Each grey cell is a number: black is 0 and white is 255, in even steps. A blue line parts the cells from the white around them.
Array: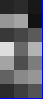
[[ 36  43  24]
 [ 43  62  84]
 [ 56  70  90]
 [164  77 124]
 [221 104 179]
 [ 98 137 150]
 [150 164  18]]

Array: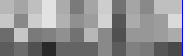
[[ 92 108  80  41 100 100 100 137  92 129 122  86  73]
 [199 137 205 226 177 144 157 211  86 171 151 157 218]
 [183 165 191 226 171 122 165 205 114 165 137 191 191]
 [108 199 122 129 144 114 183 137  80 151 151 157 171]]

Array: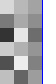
[[191 101 157]
 [122 169 142]
 [204 177 149]
 [216 184 163]
 [ 51 230 109]
 [ 80 237 129]]

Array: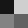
[[131  98]
 [ 21 207]]

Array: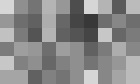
[[151 110  97 173 103  69  56 110 135 110]
 [193 123  84 180  97  84  69 199 103 123]
 [199 129 143 103 129 143 116 135 151 187]
 [214 143 116 180 151  77 214 180  90 187]
 [123 158 151 110 158 143  97 123 173 135]
 [165 165  97 129 116 143 214 135 165 187]]

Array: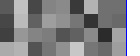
[[ 64 151 132 125  83  97 138  43 165]
 [171 179  83 118 145 199 118 105 158]
 [ 71 187  97 158 145 118  51 112 105]
 [ 90 193  71 132 138  57 179 112 112]]
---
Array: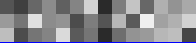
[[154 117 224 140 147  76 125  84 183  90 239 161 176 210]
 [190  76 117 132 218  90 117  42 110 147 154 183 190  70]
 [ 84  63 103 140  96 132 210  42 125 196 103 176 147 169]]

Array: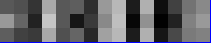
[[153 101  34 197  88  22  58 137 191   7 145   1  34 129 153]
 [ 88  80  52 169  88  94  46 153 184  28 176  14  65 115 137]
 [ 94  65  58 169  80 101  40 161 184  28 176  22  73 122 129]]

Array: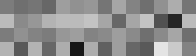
[[124 145 131 124 151 158 131 138 158 138 111 138 166 111]
 [187 138 151 179 187 187 195 166 103 166 195  81  37 187]
 [124 111 117 103 158 145 151 117 166 131 111 145 173 117]
 [179  89 179 103 173  23 173  96 158 103  89 228 202 131]]

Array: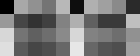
[[  0 168 145 116 184  14 176 160 138  42]
 [215 116  96 110 138 215 130 123 110 145]
 [223  90  70  78 103 231 103  84  78 160]
 [153  70  50  64 130 176  96  58  58 191]]

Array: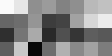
[[250 230 143 155 130 143 185 193]
 [ 94 200   8 109 177 137 162 124]
 [ 47 117 170  41  80  53  94  88]
 [102 109 149  61  67 162 215 236]]

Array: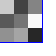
[[145 165  39]
 [ 89 117 249]
 [203  67 132]]
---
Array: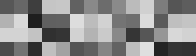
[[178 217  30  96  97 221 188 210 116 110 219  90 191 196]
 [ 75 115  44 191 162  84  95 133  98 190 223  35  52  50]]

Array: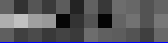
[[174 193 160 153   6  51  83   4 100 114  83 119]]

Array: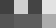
[[ 84  93  93 172]]

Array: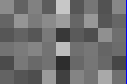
[[101 149 123 139 156 102 152  86 102]
 [115 123 133 115 189 112 119 101 108]
 [ 99  85  78 154  64 132 116 169 112]]

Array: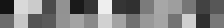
[[108 199  84  91 147 164 137 209 163 112 153 165 115 207  47 120]]

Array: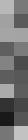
[[161  91]
 [ 95 123]
 [ 93  88]
 [ 50  70]
 [118 194]]

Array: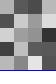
[[ 80 203 155 219]
 [ 65 191  91  89]]

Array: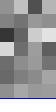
[[130 115 152 143]
 [215 110 157  95]
 [105 127 139 165]]

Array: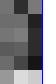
[[109 110  33]
 [ 91  96  44]
 [152 219 204]]
